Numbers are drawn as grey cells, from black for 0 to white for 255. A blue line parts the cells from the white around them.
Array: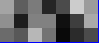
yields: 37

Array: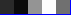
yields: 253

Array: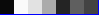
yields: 171

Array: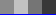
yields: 56

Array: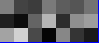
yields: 122

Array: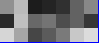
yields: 36

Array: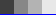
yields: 232
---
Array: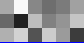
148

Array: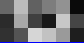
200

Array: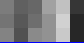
209

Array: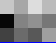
145

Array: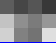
123

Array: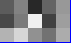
65

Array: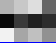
32

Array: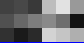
110
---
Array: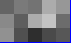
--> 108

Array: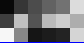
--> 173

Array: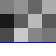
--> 88

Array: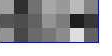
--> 55

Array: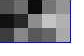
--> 176

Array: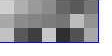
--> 147

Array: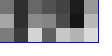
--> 185

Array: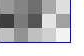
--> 161
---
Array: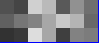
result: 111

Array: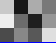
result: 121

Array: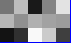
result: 227

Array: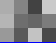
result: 202

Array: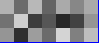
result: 170

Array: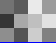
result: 155

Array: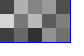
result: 78

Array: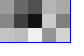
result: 169
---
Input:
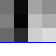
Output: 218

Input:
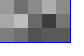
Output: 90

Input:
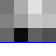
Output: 80

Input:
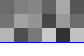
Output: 193

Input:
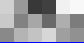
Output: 145

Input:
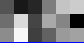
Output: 162

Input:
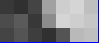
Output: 191

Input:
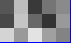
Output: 131
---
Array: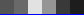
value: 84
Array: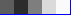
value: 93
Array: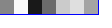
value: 134
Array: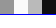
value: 150
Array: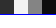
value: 47
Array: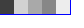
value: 62
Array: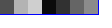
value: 80
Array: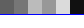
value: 96
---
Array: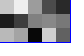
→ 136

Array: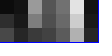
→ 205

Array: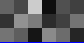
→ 64

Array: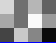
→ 250

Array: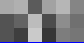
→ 141

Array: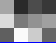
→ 146

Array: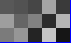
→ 44
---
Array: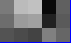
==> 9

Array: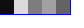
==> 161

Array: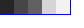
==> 213

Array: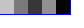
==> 144

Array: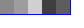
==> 63

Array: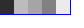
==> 129

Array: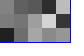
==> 46

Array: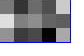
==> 79

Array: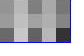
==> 169
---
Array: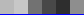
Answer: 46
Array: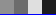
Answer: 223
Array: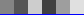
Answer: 158
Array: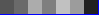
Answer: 156
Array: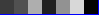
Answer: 216
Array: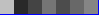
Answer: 104
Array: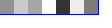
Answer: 237
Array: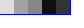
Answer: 15
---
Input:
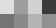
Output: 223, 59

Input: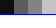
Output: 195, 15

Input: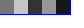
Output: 198, 22

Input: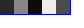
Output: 238, 12

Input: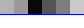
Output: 201, 8

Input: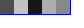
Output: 194, 23

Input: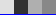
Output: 224, 49
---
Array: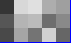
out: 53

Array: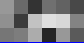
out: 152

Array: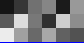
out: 21

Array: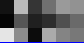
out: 18

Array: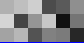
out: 177

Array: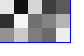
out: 229

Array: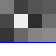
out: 124
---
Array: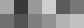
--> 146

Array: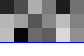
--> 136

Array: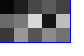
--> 216

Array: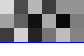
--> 169

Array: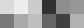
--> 101

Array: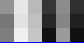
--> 39

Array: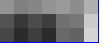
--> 113

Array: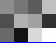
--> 177
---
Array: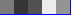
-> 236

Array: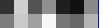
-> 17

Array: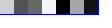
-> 166

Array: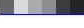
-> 60

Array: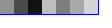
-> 168

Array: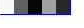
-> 160

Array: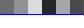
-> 167

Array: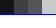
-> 86

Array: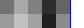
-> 46
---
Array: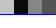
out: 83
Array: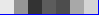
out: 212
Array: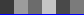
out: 123
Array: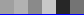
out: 116
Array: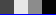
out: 5
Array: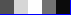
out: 11
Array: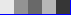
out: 54
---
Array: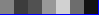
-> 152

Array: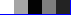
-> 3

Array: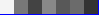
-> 136

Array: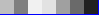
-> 226

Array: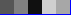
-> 16

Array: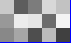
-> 229

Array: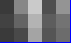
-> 179
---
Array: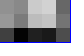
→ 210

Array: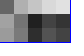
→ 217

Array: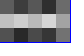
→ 47

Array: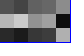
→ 103

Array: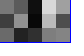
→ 216

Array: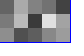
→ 114

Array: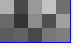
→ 195
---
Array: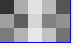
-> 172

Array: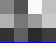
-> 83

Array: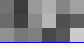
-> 59

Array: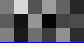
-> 215

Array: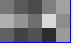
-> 89

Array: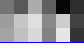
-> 88
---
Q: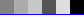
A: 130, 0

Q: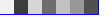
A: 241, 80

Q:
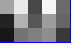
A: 164, 56

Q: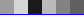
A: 157, 96

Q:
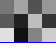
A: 119, 204

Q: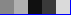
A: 135, 218

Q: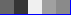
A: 103, 138

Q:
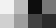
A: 242, 44
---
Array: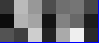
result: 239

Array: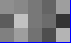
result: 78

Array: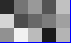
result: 27

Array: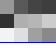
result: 160

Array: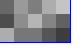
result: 85

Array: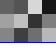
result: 111
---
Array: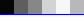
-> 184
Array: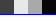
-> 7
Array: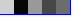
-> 108
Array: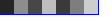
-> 205
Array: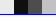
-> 194
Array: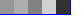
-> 50
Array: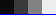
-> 237
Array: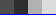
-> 220
